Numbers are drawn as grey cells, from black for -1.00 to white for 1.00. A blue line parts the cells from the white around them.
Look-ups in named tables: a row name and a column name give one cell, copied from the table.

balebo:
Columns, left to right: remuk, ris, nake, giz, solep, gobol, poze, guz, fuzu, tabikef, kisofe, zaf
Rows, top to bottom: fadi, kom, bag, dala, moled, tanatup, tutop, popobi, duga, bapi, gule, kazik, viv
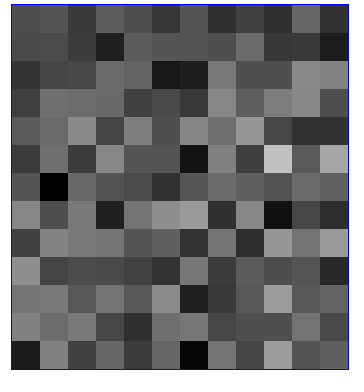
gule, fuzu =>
-0.32
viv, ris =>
0.00
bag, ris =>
-0.46
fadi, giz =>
-0.28
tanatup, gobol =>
-0.34
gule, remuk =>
-0.09
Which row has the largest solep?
moled

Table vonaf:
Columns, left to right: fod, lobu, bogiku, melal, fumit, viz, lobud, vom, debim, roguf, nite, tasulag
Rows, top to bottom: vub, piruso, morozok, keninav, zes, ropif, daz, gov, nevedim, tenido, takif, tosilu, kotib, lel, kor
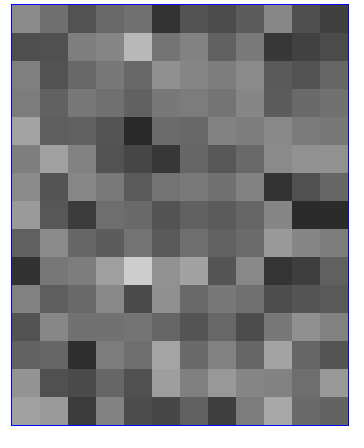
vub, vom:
-0.41
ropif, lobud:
-0.20
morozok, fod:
0.00
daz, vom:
-0.11
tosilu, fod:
-0.35
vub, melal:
-0.18
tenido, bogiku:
-0.02
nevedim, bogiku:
-0.20
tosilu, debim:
-0.40
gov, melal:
-0.14
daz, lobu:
-0.34

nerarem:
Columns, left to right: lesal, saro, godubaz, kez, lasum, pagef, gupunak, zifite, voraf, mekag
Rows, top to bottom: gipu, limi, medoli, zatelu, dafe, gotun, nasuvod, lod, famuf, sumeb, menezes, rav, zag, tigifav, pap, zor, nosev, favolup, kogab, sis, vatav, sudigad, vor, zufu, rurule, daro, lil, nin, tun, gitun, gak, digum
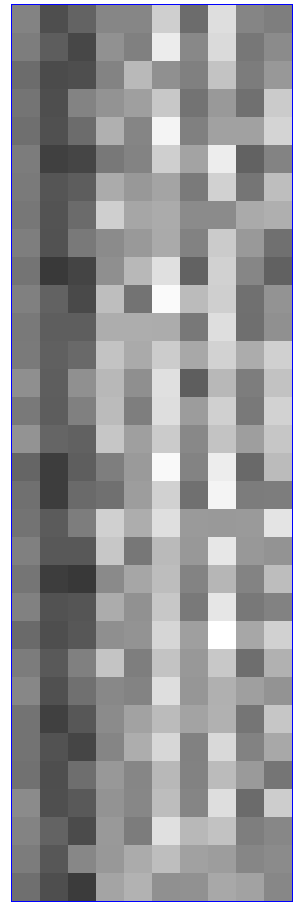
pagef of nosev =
0.95
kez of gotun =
-0.06
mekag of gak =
0.09
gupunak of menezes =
0.47
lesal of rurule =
0.06
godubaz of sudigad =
-0.33
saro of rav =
-0.26
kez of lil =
0.04

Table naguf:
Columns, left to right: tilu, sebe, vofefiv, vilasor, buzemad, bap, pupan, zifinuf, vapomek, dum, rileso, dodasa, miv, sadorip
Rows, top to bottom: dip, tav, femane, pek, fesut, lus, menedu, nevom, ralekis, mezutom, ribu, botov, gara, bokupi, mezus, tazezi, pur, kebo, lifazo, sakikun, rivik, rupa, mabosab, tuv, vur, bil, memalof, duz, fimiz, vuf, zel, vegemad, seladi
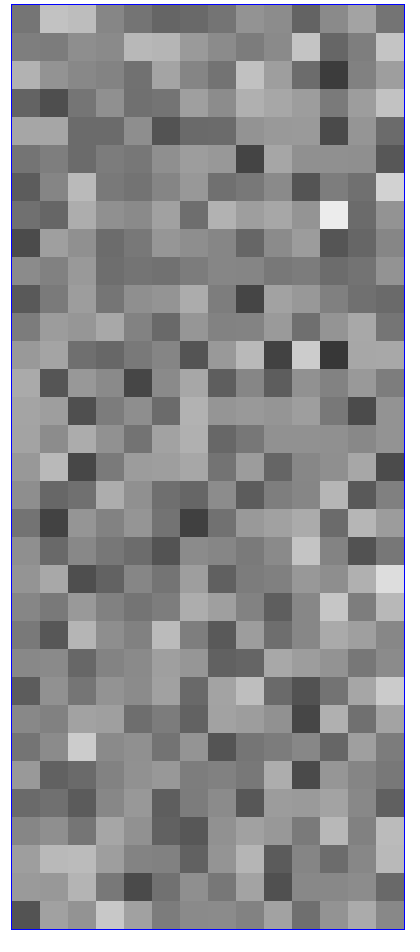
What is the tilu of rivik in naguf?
0.16
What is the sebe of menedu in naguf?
0.04
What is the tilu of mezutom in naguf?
0.09
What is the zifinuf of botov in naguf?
0.02
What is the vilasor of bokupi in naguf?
0.08
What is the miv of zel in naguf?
0.06
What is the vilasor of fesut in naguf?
-0.16
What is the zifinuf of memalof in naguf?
-0.34
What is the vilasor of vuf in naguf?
0.30
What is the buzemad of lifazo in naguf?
0.17
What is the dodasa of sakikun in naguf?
0.03
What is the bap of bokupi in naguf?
0.08
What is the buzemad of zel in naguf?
0.03
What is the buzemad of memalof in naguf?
0.13
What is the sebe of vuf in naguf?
0.12
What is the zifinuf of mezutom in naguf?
0.05
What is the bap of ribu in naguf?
0.16
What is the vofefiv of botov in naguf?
0.18
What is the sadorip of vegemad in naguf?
-0.18
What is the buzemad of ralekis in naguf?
-0.06
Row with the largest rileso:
gara

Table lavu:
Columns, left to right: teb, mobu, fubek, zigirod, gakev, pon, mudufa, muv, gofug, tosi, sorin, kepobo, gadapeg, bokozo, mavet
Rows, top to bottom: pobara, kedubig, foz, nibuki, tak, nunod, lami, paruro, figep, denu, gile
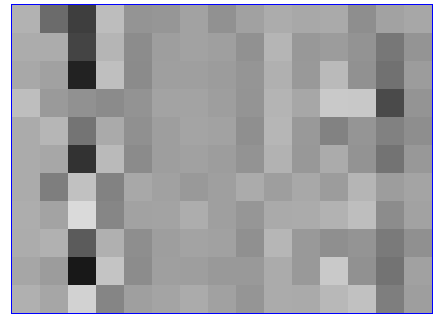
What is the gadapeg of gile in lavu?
0.51
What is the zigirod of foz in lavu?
0.50
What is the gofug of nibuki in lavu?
0.16
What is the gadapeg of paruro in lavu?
0.49
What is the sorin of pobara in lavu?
0.32
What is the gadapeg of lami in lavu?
0.42
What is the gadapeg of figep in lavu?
0.16
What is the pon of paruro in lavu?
0.28
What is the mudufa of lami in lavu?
0.20
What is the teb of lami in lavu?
0.34
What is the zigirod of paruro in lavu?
0.05
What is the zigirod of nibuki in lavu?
0.09
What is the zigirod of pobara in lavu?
0.48
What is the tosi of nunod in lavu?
0.40
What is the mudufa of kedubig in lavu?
0.27

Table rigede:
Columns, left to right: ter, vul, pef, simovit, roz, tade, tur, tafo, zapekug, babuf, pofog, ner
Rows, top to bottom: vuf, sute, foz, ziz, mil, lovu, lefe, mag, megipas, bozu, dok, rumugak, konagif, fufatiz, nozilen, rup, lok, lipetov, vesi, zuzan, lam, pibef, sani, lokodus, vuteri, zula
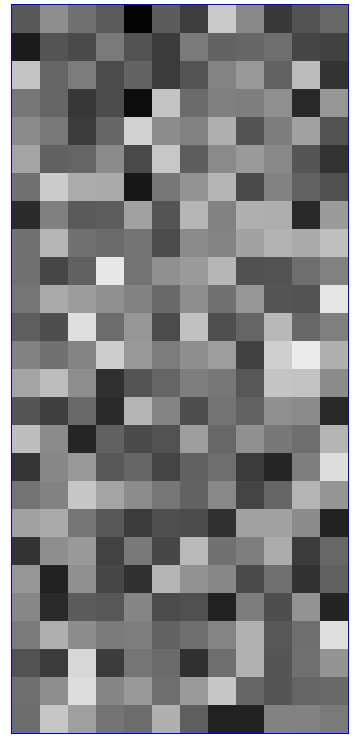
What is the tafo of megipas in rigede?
0.03
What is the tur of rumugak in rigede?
0.51
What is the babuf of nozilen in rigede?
0.12
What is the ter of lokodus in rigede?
-0.36
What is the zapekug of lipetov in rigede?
-0.47
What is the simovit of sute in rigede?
-0.04
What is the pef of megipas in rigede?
-0.12
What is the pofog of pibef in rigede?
0.16
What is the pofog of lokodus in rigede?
-0.12
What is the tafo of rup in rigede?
-0.19
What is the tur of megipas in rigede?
0.08
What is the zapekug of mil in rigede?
-0.35
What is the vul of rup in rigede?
0.09
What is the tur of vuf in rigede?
-0.52
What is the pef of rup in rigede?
-0.70
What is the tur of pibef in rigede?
-0.37

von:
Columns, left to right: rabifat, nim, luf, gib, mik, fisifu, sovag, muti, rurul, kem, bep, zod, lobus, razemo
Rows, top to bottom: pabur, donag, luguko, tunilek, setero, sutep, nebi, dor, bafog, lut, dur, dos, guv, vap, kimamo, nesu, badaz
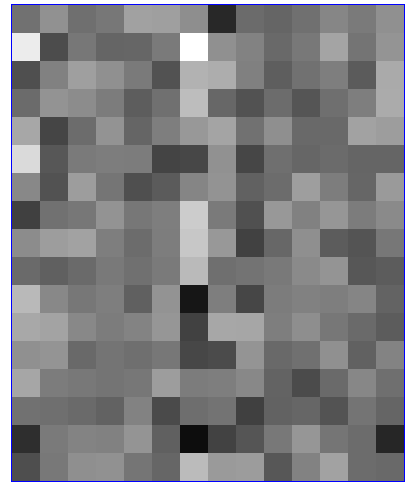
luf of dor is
-0.07
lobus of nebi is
-0.20
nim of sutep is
-0.32
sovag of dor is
0.60
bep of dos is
0.11
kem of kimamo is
-0.23
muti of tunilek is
-0.19
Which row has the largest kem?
dor

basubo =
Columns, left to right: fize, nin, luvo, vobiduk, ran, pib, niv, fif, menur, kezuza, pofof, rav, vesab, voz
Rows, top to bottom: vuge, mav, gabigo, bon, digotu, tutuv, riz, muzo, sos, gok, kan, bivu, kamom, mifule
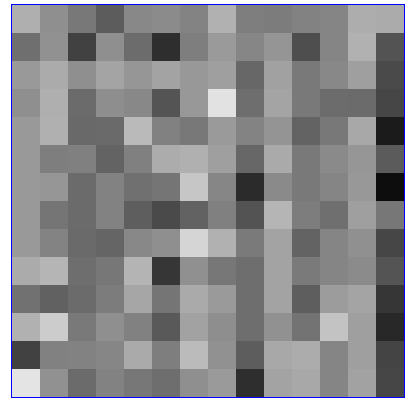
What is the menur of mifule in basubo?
-0.64
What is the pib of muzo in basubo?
-0.42
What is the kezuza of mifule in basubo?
0.28
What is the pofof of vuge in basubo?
0.02
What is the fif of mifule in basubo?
0.21
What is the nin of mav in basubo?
0.14
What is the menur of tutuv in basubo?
-0.19
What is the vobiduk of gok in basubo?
-0.07
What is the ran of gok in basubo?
0.41
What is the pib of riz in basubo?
-0.08
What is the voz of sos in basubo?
-0.45
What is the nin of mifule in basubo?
0.14
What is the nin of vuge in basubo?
0.12
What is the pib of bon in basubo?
-0.34
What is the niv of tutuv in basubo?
0.38
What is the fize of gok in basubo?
0.34
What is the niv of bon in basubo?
0.19
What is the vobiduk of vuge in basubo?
-0.28
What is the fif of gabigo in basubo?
0.25
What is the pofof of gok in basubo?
-0.04

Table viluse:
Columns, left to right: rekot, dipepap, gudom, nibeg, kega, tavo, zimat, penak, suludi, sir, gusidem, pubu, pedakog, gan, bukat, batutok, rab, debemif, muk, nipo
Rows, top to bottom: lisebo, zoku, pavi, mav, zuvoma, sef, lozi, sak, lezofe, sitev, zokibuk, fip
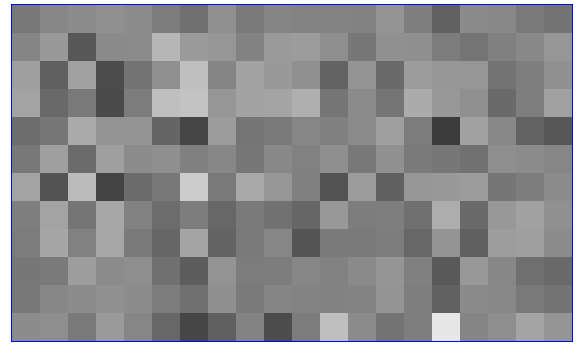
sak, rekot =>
-0.01
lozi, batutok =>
0.20
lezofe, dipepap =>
0.30
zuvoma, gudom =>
0.33
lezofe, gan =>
-0.02
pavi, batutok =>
0.18
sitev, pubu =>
0.01
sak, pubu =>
0.19
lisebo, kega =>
0.10
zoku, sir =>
0.21
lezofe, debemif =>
0.23
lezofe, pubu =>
-0.04
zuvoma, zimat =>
-0.46
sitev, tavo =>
-0.12
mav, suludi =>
0.27
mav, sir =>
0.29
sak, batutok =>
0.36
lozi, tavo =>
-0.06

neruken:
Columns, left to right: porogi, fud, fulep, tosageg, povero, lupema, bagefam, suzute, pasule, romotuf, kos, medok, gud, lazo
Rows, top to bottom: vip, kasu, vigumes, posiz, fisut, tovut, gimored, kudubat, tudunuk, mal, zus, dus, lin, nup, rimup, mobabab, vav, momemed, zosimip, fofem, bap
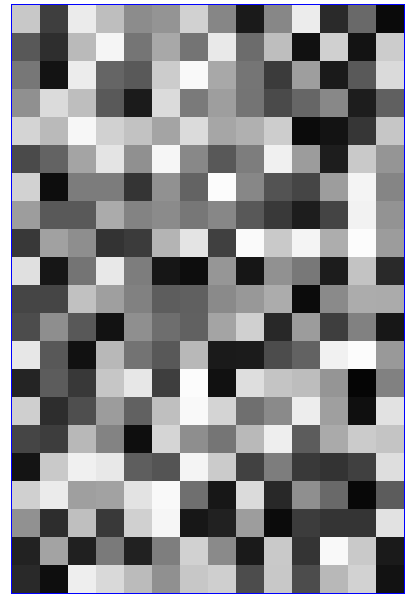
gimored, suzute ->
0.98
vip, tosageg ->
0.49
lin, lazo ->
0.20
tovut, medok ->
-0.77
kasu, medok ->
0.63
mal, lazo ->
-0.68
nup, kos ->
0.48
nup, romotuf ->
0.54
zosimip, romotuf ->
-0.91
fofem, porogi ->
-0.73
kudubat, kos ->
-0.77
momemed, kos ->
0.12
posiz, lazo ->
-0.25
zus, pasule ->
0.19
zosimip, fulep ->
0.50
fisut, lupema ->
0.29
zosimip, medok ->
-0.59
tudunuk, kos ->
0.91
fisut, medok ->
-0.85
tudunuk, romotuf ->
0.58

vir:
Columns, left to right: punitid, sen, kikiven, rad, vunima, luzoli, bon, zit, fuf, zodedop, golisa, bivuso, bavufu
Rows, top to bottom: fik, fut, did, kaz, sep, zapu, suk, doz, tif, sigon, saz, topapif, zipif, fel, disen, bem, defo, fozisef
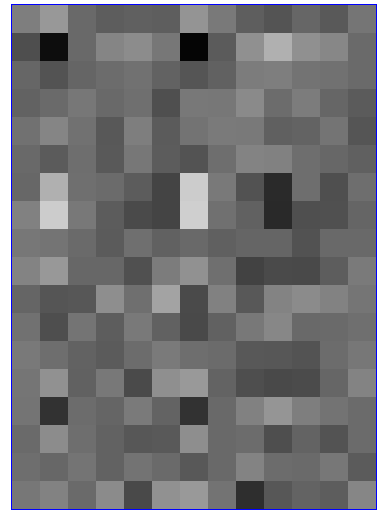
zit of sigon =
-0.13
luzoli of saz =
0.28
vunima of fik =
-0.25
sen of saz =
-0.33
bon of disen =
-0.61
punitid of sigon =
0.03
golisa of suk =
-0.14

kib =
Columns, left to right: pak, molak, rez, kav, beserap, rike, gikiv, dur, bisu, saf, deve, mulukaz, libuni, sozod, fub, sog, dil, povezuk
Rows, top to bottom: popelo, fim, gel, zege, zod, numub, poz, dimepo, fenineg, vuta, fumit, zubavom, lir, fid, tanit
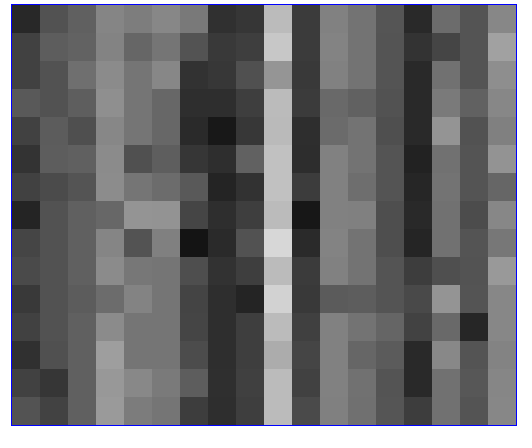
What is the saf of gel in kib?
0.17
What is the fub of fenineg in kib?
-0.71
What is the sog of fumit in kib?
0.16
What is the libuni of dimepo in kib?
0.00
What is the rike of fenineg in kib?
0.00
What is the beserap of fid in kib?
0.07
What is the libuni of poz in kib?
-0.14
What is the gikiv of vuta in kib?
-0.39
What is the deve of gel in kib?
-0.55
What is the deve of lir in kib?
-0.46
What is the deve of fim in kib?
-0.54
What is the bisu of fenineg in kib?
-0.36
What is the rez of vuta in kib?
-0.25
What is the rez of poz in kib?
-0.34
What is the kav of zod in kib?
0.06
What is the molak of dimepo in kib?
-0.36
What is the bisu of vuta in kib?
-0.51
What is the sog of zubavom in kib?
-0.18
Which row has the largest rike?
dimepo

